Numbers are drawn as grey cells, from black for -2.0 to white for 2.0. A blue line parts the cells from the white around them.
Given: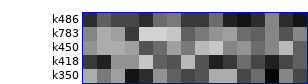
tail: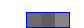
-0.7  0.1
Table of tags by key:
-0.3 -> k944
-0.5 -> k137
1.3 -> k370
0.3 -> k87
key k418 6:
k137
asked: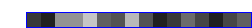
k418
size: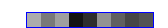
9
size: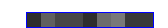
9
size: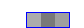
3
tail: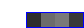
-1.1  -0.3  -1.5  -1.7  -1.3  0.1  -1.3  -1.7

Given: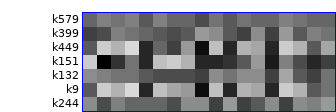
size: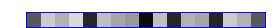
17
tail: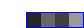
-1.8  1.0  -1.4  0.8  0.6  -1.4  1.2  0.8  -0.6  0.6
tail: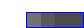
-0.8  -1.0  0.2  -0.2  0.2  0.2  -1.0  0.6  -0.6  -1.0  -0.2
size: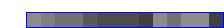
14
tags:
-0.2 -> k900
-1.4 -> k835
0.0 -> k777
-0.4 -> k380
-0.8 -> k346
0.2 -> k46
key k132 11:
k900

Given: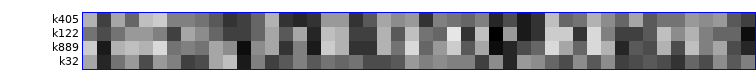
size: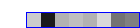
8
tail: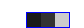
1.2  -1.2  1.4  0.0  -1.0  -1.0  -0.6  1.0  0.2  0.8  0.0  -0.4  -0.4  -1.8
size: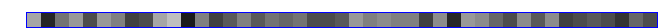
45
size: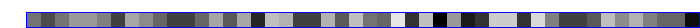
48

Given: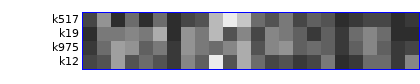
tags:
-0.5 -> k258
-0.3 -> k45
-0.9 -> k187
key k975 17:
k45
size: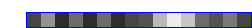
16
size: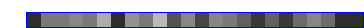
24
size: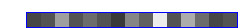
15
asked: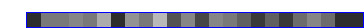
k19

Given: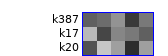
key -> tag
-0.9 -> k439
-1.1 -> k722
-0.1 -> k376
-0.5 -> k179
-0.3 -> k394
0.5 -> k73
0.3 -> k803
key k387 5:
k376
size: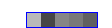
5

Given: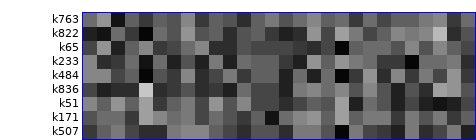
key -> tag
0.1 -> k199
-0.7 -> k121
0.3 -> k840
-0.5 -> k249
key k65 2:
k840
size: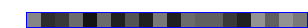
20
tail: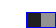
-0.5  0.3  -0.1  -0.3  -1.1  -1.1  -1.9  -0.3  -0.3  -0.1  -1.3
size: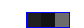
3

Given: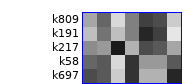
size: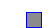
1
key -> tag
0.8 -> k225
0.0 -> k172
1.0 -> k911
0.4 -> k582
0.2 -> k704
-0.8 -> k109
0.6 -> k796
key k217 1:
k704
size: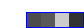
4
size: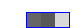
3

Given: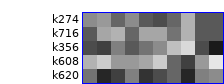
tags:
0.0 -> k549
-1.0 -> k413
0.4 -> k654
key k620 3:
k413
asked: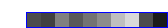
k356
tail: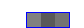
0.2  1.0  1.4  -0.8  -1.6

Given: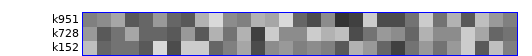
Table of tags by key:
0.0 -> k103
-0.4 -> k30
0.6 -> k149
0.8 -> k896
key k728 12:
k896
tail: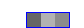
0.2  1.2  0.6  -0.4  -0.2
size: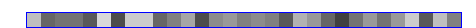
31
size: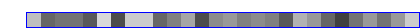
28
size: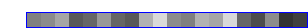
20
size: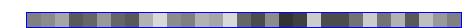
31
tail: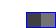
0.4  -0.2  0.4  1.2  -0.6  1.0  0.0

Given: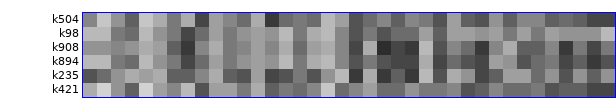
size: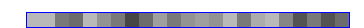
23
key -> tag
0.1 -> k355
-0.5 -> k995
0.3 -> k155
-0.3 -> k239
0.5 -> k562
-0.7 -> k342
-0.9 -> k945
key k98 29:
k155
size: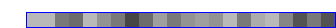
22

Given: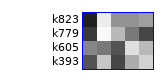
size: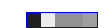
5
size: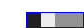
4
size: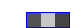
3
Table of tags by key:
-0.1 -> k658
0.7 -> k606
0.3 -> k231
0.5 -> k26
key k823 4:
k231

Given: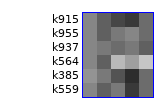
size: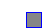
1
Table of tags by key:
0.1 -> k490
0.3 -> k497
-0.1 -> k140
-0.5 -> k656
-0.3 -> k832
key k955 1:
k490
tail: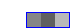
0.5  1.1
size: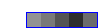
5
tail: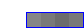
-0.5
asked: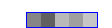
k564
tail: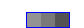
-1.3  -0.3

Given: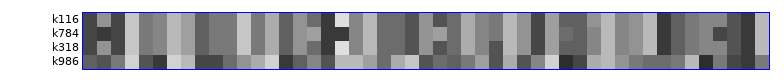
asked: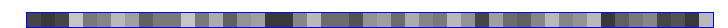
k784
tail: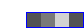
-1.1  1.3  0.9  -0.9  -0.9  -0.3  0.3  0.7  1.3  -1.1  -0.5  0.1  -0.7  0.9  0.9  0.5  -0.3  0.7  1.1  -0.7  -0.3  -0.5  -0.1  0.5  -0.7  0.7  -0.7  0.1  1.3  -1.3  -0.9  0.7  0.9  0.3  -0.1  -0.3  -0.3  -0.1  0.9  -1.3  -0.1  -0.9  -1.1  -0.1
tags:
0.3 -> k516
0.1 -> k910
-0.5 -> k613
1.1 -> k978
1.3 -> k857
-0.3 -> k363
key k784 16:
k516
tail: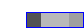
-0.3  0.7  1.1  -0.7  -0.3  -0.5  -0.1  0.5  -0.7  0.7  -0.7  0.1  1.3  -1.3  -0.9  0.7  0.9  0.3  -0.1  -0.3  -0.3  -0.1  0.9  -1.3  -0.1  -0.9  -1.1  -0.1
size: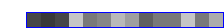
14

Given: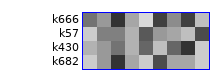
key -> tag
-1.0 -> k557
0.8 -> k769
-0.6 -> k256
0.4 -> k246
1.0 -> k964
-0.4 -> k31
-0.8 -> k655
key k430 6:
k964
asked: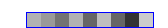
k430
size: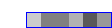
6
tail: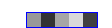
0.2  -1.0  1.0
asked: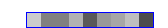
k57
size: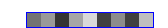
9
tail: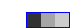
-0.8  0.6  0.6  1.2

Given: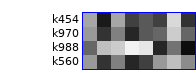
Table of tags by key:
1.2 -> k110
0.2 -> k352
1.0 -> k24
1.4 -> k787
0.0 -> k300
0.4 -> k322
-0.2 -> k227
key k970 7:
k110
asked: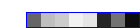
k988
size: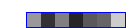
7
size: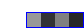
4
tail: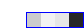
-0.2  -1.8

